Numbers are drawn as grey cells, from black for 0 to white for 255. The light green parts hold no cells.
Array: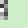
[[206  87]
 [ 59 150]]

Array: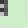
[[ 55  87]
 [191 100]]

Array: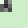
[[241  70]
 [ 93  44]]

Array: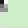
[[ 25 246]
 [111 175]]

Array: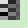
[[225 225]
 [ 46  46]]

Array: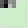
[[93 42]
 [81  9]]

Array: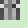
[[ 75 180]
 [223 126]]

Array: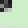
[[ 36  84]
 [140  63]]
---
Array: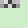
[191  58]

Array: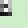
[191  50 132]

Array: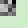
[  7 115 192 107]

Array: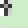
[217 153 254]

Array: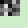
[ 71 111 113 215]

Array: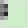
[212 120]

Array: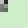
[ 38 127]

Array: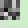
[ 78 194 124 215  37]

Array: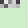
[ 62 199]
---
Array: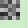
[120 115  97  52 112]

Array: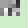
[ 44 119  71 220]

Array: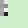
[231 156]

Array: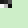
[ 82 191]

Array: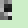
[152  45 185]

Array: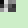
[142  87 218]

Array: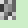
[ 99 136 160 206]

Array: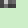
[107  58]
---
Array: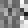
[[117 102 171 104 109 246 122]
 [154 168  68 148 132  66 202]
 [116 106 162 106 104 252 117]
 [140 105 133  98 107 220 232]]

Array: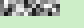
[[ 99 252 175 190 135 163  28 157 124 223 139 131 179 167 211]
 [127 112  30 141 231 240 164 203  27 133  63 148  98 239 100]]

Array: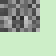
[[ 73  72 119 154  74 140 106 138  72 169]
 [ 81  73 120 154  80 135 108 133  80 174]
 [146 176 149  51 144  42 200 103 147  68]
 [116 155 163  71 115  66 174 138 115  94]]

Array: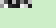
[[207  91   9 184  36 124  42 189]]

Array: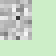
[[185 176 178 179 160 193 204 157]
 [179 192 174 242 134 137 241 186]
 [234 227 190 220  54 189 194 186]
 [194 177 177 174 214 183 190 178]
 [153 127 200 179 225 201 246 173]]

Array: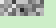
[[233 162 177  65 198 197 193 117 145 181  97]
 [178 127 219 112 173  38 113 139 106 201 187]]

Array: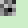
[[194  97 140  44]
 [139  63   2 122]]

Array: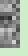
[[134 147 124 157  96]
 [162 180 178 143  83]
 [ 54  76  47 191 103]
 [118  93 127 148  97]
 [170 132 170  95 140]
 [130 140 143 208  93]]
